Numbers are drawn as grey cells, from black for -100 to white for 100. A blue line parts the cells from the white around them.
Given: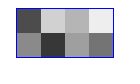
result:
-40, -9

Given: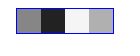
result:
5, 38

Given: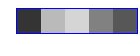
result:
-59, -32

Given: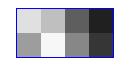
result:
76, -58

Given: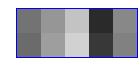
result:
-10, 1

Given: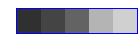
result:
-62, 63

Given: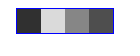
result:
-62, -39

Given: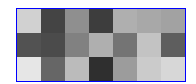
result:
64, 69

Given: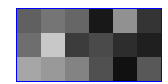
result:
-25, -31
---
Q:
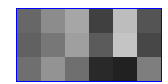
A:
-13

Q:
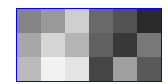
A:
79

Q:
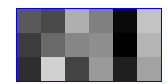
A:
-47

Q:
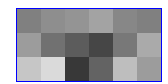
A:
-56

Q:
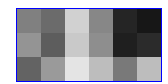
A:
79

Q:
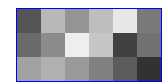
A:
21

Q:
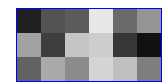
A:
10

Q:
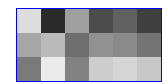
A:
2

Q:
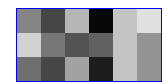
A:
27

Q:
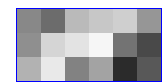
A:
2
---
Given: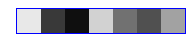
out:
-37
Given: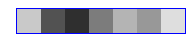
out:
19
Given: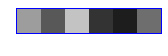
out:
-77
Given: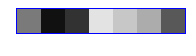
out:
35
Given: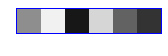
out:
-23
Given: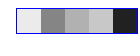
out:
57
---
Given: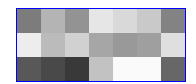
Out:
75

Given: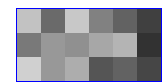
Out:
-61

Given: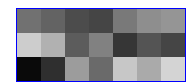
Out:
-46

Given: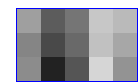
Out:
31

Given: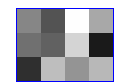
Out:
-80

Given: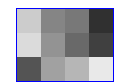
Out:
-50

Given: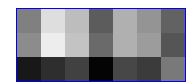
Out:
-33

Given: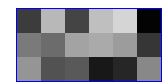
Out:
-58

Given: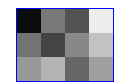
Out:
52

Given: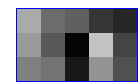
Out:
-47
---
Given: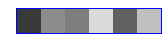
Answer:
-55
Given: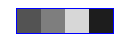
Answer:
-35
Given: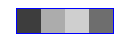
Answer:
-52
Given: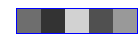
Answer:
-14
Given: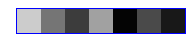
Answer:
60
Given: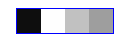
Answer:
-89
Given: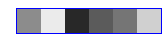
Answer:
10
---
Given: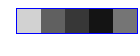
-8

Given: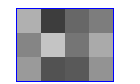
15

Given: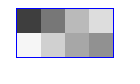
14

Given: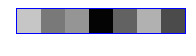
-41

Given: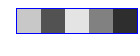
-64

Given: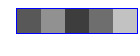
52
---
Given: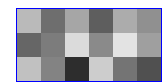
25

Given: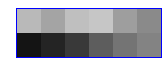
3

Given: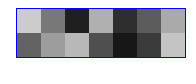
54

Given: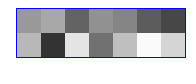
67

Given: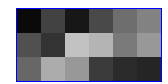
19

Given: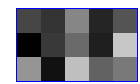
56

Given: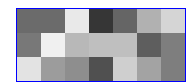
-1

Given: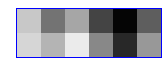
19

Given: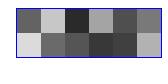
40

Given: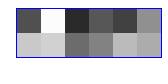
35
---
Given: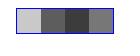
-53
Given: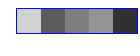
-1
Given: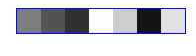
-61
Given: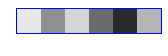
67
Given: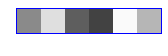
-26
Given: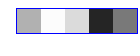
72
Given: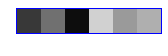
-90
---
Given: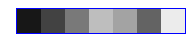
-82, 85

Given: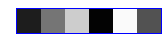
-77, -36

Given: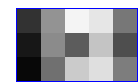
-61, -2

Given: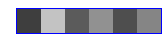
-51, 4

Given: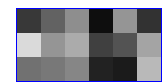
-56, 45

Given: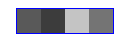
-30, -9

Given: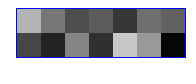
41, -95
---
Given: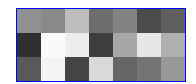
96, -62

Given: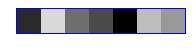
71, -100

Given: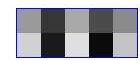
75, -91

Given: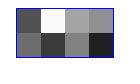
96, -75

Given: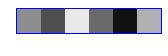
83, -87

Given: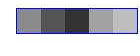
49, -60

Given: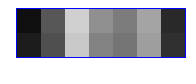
63, -88
